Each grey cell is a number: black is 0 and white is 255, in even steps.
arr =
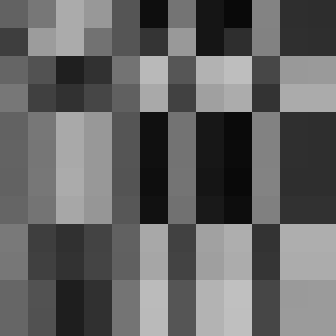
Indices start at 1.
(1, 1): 98
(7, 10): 131
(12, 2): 81
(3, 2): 82
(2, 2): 156
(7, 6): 14
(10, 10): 53
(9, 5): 97
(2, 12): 46
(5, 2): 119
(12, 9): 191
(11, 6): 187
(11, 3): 30
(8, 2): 116
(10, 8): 159
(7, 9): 9
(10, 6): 166
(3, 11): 153
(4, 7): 65
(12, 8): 179
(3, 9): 190
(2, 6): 52
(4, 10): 51
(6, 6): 16
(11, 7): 85
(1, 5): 85
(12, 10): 70
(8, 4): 150
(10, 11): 172
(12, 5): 116
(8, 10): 128
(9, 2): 62
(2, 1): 62
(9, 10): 51
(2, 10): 130

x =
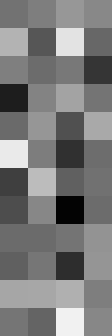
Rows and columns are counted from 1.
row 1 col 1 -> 114
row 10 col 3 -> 45
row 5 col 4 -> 169
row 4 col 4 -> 116
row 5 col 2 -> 150
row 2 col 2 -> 86
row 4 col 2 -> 131
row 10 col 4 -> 149
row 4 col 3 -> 163
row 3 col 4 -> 53
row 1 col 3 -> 151
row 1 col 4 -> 136
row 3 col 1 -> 127
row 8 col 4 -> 108
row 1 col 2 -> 126

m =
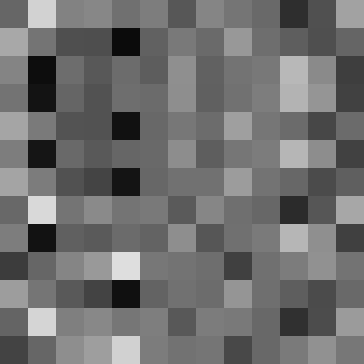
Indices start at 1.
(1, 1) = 102
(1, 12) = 80
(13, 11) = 122
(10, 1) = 60
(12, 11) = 48
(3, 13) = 62
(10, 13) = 115
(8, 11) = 43
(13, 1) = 67
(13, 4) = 158
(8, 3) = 116
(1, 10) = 105
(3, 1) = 132
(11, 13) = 105
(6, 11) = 182
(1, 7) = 87
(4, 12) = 149
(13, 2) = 102
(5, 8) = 108
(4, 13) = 65
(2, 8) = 106
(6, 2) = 21
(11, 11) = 94
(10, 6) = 119
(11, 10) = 111
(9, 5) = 107
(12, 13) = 155
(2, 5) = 11
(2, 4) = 78
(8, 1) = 104

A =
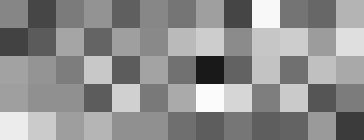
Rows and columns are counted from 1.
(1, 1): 134
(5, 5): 144
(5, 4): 181
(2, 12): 156
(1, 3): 123
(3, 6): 163
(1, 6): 135
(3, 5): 92
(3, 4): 200
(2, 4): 100
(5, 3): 158
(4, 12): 85
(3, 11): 112
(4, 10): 126
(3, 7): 113
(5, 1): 236
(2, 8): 205
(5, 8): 93
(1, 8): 159
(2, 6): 137

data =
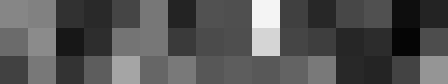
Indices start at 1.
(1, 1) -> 134
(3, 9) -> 93
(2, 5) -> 116
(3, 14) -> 36
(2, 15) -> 5
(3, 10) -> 88
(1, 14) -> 80
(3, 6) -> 102
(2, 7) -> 58
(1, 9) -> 79
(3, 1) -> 65
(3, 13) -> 40
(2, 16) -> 77
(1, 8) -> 81
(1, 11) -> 64
